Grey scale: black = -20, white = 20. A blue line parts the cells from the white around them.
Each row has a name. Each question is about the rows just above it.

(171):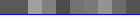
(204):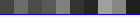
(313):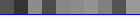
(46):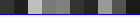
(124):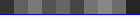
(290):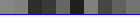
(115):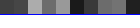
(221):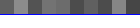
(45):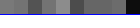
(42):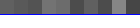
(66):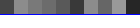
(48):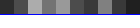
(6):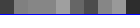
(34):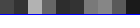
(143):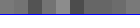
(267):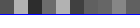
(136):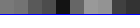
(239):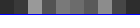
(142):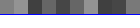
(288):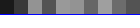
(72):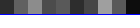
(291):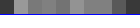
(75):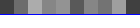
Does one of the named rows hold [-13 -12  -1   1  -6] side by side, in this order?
yes
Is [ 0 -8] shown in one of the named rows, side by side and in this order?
yes

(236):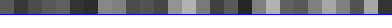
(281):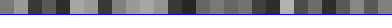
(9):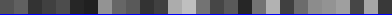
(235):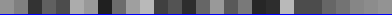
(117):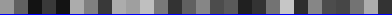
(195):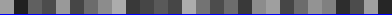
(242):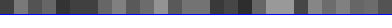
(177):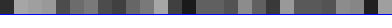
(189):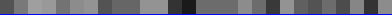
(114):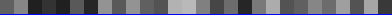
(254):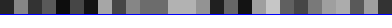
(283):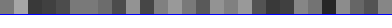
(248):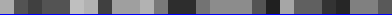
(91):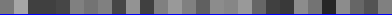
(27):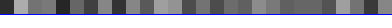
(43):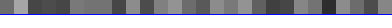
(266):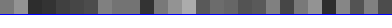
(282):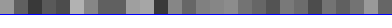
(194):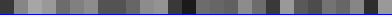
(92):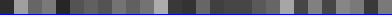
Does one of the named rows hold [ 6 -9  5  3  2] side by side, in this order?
no
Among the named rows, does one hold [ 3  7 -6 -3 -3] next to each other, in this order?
no
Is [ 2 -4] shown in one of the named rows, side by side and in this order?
yes
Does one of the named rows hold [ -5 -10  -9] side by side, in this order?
yes

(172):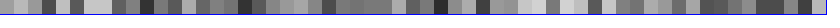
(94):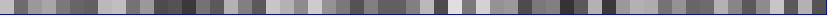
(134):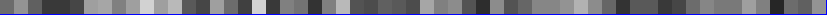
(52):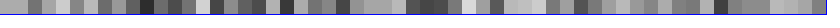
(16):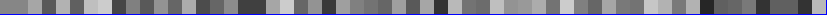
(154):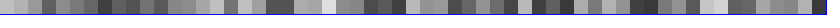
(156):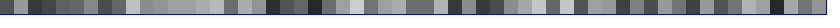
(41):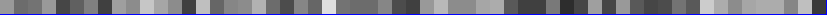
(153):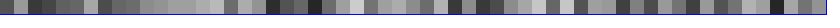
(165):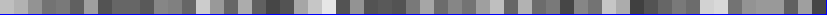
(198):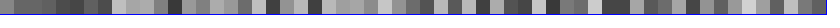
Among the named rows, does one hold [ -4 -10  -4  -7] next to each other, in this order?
no
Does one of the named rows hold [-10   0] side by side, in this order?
yes
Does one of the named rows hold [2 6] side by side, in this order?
yes
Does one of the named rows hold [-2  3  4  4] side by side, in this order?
yes

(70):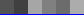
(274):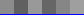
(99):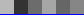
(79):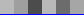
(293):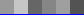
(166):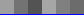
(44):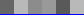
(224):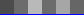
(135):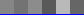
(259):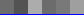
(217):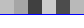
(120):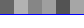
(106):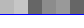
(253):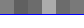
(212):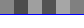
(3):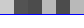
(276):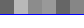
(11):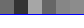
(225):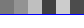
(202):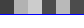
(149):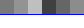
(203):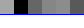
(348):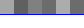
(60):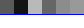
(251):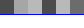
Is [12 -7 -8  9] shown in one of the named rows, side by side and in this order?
yes
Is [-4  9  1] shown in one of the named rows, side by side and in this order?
no
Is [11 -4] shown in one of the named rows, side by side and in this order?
yes
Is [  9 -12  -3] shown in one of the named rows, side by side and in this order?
yes

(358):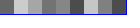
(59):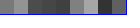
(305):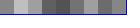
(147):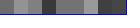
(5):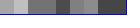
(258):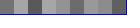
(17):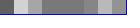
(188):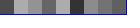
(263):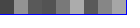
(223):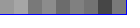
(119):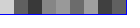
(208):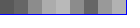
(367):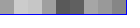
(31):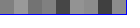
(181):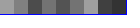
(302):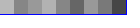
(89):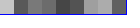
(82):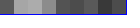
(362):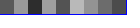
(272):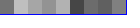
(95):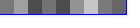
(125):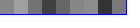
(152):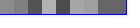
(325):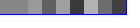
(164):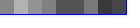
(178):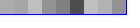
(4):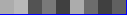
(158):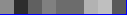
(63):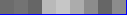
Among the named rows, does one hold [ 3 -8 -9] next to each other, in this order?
yes
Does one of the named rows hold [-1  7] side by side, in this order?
yes
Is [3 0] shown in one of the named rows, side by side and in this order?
yes
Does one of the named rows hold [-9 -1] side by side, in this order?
yes
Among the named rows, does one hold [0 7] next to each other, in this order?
no
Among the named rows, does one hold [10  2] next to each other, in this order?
no
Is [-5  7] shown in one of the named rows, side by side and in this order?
no

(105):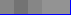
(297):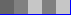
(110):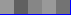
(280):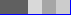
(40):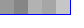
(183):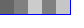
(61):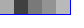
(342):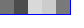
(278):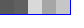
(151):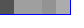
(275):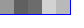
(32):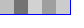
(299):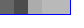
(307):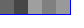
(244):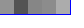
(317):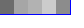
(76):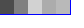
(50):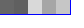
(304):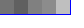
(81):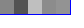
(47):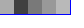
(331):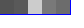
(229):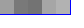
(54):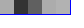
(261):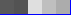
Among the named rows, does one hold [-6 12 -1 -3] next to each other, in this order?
yes
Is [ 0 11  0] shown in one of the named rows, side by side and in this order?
yes
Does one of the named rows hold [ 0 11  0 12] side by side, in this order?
no
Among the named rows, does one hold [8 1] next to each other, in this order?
no

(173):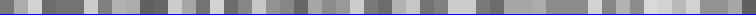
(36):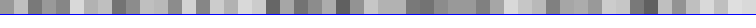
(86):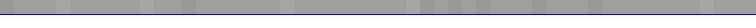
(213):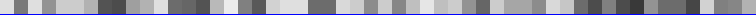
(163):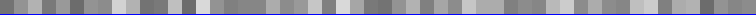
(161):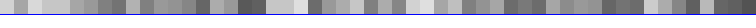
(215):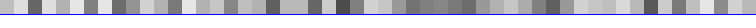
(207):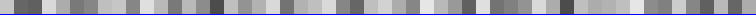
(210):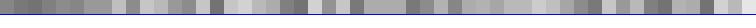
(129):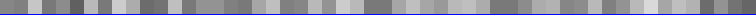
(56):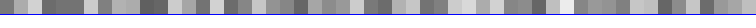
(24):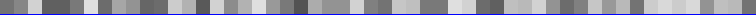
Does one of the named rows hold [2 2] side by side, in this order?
yes
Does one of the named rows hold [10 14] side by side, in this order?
yes
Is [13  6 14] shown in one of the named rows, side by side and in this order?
yes
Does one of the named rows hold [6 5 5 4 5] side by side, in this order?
yes
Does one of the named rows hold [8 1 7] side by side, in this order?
yes

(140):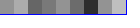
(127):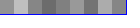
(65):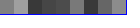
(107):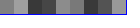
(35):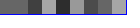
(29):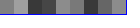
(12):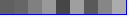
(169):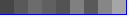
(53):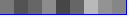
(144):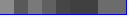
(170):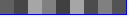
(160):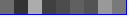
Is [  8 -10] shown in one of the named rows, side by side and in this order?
no
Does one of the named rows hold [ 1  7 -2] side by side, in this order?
no
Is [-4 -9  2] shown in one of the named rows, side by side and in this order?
no

